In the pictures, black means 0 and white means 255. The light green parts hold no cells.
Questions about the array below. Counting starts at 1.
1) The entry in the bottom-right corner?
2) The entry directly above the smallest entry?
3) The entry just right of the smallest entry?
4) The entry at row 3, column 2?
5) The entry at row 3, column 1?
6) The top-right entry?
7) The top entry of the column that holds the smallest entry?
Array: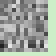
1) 144
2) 74
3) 88
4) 160
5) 102
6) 173
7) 116
